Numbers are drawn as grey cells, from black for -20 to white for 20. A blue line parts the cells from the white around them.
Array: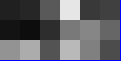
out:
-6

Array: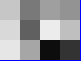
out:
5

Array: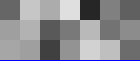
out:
7

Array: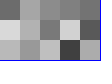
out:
2

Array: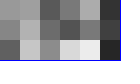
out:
-6

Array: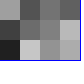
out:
-2

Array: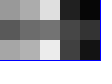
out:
15

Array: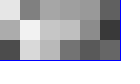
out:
6

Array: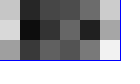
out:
-9
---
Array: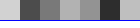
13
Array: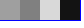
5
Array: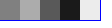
0
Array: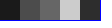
-16
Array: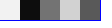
18
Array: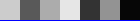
12
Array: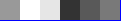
4
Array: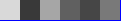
14
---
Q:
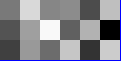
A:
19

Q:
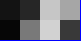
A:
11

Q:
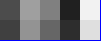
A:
0

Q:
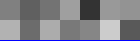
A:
-2

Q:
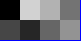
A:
8

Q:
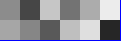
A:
11
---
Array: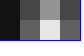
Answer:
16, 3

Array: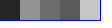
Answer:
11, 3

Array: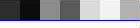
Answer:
18, 14

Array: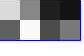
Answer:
19, 14

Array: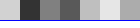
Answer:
16, 13

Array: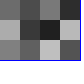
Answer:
10, 9

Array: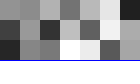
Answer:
20, 18

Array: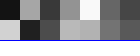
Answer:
19, 13
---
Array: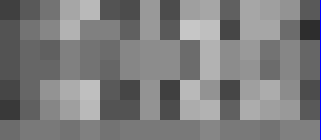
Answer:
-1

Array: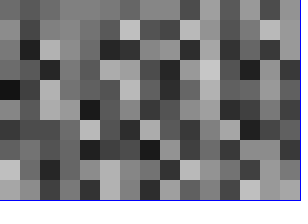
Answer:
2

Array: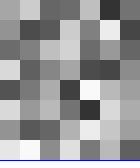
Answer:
19

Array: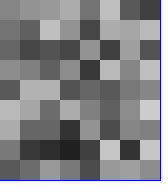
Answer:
-3

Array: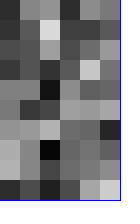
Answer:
-8

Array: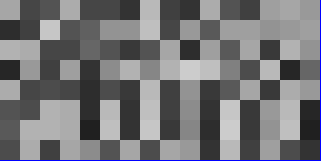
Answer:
7
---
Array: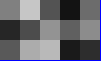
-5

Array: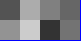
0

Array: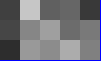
-3

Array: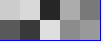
7

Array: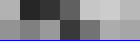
12

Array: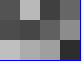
-5
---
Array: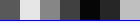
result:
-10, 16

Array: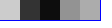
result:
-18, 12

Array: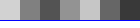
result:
3, 13

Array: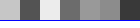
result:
-3, 17

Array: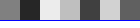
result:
10, 17

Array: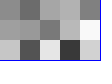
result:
-1, 19

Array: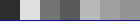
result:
-6, 15

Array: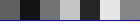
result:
11, 16
